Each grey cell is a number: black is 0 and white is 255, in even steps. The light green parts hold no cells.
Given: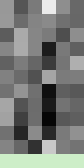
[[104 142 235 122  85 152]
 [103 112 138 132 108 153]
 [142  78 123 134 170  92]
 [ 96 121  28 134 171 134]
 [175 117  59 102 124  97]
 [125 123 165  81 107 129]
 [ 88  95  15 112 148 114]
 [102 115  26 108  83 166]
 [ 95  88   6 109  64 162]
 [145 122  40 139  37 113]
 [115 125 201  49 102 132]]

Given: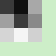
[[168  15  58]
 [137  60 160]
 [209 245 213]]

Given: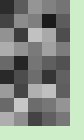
[[116 129 149  92  44]
 [ 92  27 127 140  68]
 [ 77 169 193  60 146]
 [124 161 122 146 173]
 [ 81  95 117  37 105]
 [ 97  53 109  77  41]
 [ 94 191 176  69 155]
 [148 119 108 199 105]
 [119  96  67 142 174]]

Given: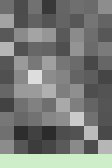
[[141 107 111 101  56 113  76 110]
 [100 117  87 100  84  98  77 163]
 [ 87 110 139  89 150 164 139  88]
 [123 107 148  79 100 103  82 182]
 [102  72 107 118 160 120 154  86]
 [ 69  93 100 132 140 221 137  80]
 [ 83  78 143 126 176 155 154 102]
 [ 85 100 127 169 111 129 113  66]
 [ 83 113 203 142 135 114 104 119]
 [ 73 188  82  77  43  65  45 112]
 [182  77 138  90  70  60  86 140]]

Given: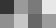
[[231 122 154  52]
 [156 103 199 144]]

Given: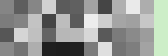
[[173 234 176  69 162  96  91 209 134  94 133]
 [199 160 165 206 237  90 189  69 195 131 124]
 [156 138 123  89 215 185 183 100 192 213  86]
 [163 126 115 223 123  32  29  31 174 115 136]]

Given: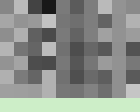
[[138 147 186 125  91 122  24  67 186 134]
 [178 145  99 126 111 118 194 153 147 166]
 [156 146 161 127  99 122  74  96 176 142]
 [ 82 144  88 103  77 113 188 101 117 180]
 [120 146 155 118  86 120  74  77 164 147]
 [ 90 144  94 106  79 113 177 101 123 176]
 [197 144 110 130 116 119 177 156 158 159]]
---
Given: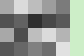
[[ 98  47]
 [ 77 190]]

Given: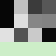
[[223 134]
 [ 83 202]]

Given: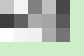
[[ 97 171]
 [244 240]]

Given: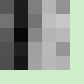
[[ 28 116]
 [  8 136]]

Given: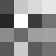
[[253  60]
 [106 159]]

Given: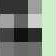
[[100 206]
 [ 17  43]]

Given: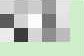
[[212 252]
 [ 59 214]]

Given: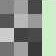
[[184 154]
 [ 66  73]]

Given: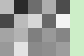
[[187 215]
 [179 127]]
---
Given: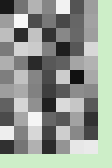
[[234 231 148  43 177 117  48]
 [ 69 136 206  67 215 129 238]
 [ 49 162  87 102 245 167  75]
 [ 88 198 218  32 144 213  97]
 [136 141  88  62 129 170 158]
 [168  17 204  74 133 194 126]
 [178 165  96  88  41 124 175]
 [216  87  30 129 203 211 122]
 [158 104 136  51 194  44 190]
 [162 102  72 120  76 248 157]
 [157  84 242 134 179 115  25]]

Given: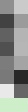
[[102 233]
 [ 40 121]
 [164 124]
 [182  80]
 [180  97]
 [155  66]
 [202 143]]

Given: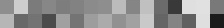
[[ 27 223  96 132 101 201 161 145 171 157 116 160  75 115 104 182]
 [121 225 223  57 107 192 133 187 142 139 130 125 135 123 205 142]]

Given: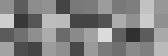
[[186 128 138 110 122 154  72 143 156  68  77 163]
 [169  92  48  95 219 162 138 107 172 143 112  91]
 [144 203 144 172  83  69  69 187 189  85  56 206]
 [151 194 126 121 156 123 120  68 145 140  92 143]]

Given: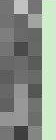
[[133  63 117]
 [109 151 149]
 [114 152  97]
 [ 85 148 103]
 [105 111  94]
 [ 91 107 104]
 [104  74 116]
 [102 105 126]
 [163 103 114]
 [115 194 116]]

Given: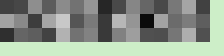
[[ 80 174 118  78  80 158 129  57 130 114 178  66  94 101  47]
 [ 94 124 107 163  11 149 183  57 122  85 200 166  61 137 163]
 [ 65 165 120  73 102 134  73  38 149 114 139  92 142  71  65]]

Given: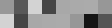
[[ 84  21 151 171 170 168  69 211]
 [151 171 170 168  69 211  88 152]]

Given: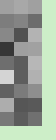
[[112  92 120]
 [ 89  86 173]
 [142 123  97]
 [177  94 212]
 [183  92 110]
 [161 159  54]
 [179  81 136]
 [108 132 125]
 [160 168 160]]
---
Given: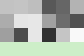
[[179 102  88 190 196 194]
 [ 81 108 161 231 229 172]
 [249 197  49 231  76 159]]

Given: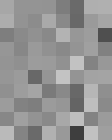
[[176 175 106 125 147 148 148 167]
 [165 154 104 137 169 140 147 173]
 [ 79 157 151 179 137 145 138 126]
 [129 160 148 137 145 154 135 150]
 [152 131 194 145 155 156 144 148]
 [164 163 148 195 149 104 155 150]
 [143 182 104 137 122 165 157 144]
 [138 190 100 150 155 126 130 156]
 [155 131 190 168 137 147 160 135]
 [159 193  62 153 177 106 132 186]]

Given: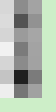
[[163 140 215]
 [146  83 219]
 [166 155 213]
 [163 123 241]
 [162 139 213]
 [123  32 196]
 [161 118 238]]

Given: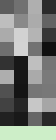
[[ 43 175 113  93]
 [ 99 171 137 190]
 [ 54 180 210 171]
 [ 16 114 211 111]
 [117 191  23  50]
 [122 170  22 174]
 [120 118  20  81]
 [166 199  38  66]
 [ 40 102  25  33]]

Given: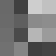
[[193 206  64 105]
 [141 138  95 106]
 [155 182  74 110]
 [ 68  63 133 113]]

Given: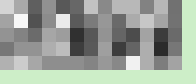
[[113 183 130 184 184 137 194 103  88 145  95 169 212]
 [114 164 199 171 106 151 123  90 235 140  82 247 163]
 [106  60 163  76 101 147  87  48 157 166 107 131 147]
 [119  43 174 100  61 159  89  61 189 174 147 147 119]
 [163 125 174 241 136 152 132 142 142 142 167 204 177]]

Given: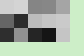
[[165 135 133 212 208]
 [202 197 188  44 101]
 [197  21  37 145  46]]
